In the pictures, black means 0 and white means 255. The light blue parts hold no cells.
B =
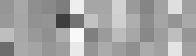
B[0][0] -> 150
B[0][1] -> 168
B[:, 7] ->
[166, 169, 155, 171]
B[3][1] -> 170
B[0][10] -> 133
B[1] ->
[153, 166, 146, 148, 62, 115, 194, 169, 207, 174, 141, 165, 148, 169]
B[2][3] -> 144
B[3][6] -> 149
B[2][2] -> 153
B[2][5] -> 249
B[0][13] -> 160
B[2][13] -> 149
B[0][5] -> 238
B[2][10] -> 136

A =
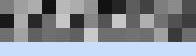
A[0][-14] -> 126
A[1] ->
[25, 172, 40, 111, 198, 40, 134, 84, 198, 98, 175, 113, 81, 61]
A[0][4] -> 184
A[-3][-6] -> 37
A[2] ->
[111, 162, 96, 111, 108, 96, 201, 111, 111, 114, 111, 160, 58, 109]
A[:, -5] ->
[93, 98, 114]
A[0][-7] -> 18
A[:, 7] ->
[18, 84, 111]

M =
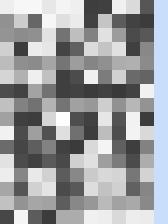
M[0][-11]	238
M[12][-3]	212
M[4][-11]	188
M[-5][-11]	226
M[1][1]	204
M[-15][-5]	65
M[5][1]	177
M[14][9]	169
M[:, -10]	[247, 204, 140, 60, 143, 177, 66, 130, 64, 76, 70, 76, 134, 85, 147, 245]
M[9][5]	112
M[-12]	[188, 143, 139, 165, 117, 157, 133, 144, 173, 176, 139]
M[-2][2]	166
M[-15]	[145, 204, 102, 246, 223, 235, 65, 197, 92, 66, 60]
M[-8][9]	242
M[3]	[208, 60, 236, 230, 68, 96, 219, 196, 225, 64, 136]
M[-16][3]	231
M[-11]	[213, 177, 239, 192, 63, 76, 240, 124, 209, 106, 100]
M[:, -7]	[244, 223, 115, 68, 117, 63, 63, 116, 254, 223, 65, 73, 92, 75, 93, 172]
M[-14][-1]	88
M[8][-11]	161
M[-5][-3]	123
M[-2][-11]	193
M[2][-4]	225
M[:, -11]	[238, 145, 148, 208, 188, 213, 76, 192, 161, 241, 107, 226, 237, 166, 193, 71]
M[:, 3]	[231, 246, 226, 230, 165, 192, 114, 179, 214, 81, 130, 90, 209, 228, 162, 60]
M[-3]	[166, 85, 209, 228, 75, 89, 221, 194, 208, 97, 134]
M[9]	[241, 76, 159, 81, 223, 112, 61, 189, 77, 243, 217]
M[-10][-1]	241
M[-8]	[161, 64, 61, 214, 254, 78, 65, 230, 83, 242, 60]
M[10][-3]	96
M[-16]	[238, 247, 247, 231, 244, 239, 62, 64, 240, 218, 86]
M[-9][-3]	145

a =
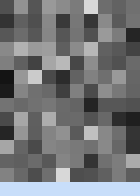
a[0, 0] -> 80
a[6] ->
[27, 133, 112, 105, 63, 128, 75, 142, 120, 100]
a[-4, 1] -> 150
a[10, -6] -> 128
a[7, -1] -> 81
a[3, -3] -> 97
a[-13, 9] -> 112
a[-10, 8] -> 88
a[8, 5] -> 106
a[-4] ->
[37, 150, 94, 132, 145, 90, 192, 136, 110, 52]
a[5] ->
[20, 151, 203, 74, 44, 98, 129, 111, 153, 102]
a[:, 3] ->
[153, 136, 134, 158, 166, 74, 105, 119, 173, 132, 133, 88, 111]
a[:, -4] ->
[216, 54, 81, 183, 141, 129, 75, 36, 83, 192, 113, 52, 81]
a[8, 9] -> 31
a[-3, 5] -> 121
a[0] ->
[80, 146, 85, 153, 139, 123, 216, 109, 98, 112]
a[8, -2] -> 44
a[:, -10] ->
[80, 51, 87, 137, 127, 20, 27, 115, 74, 37, 166, 99, 130]
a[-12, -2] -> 90
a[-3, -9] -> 101
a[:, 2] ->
[85, 79, 87, 154, 66, 203, 112, 113, 95, 94, 74, 107, 77]
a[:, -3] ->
[109, 138, 154, 97, 92, 111, 142, 87, 104, 136, 137, 112, 96]
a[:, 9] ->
[112, 115, 37, 67, 106, 102, 100, 81, 31, 52, 50, 171, 93]
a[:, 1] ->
[146, 96, 108, 178, 96, 151, 133, 105, 167, 150, 101, 95, 104]

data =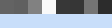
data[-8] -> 99
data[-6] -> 129
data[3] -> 249
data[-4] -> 55
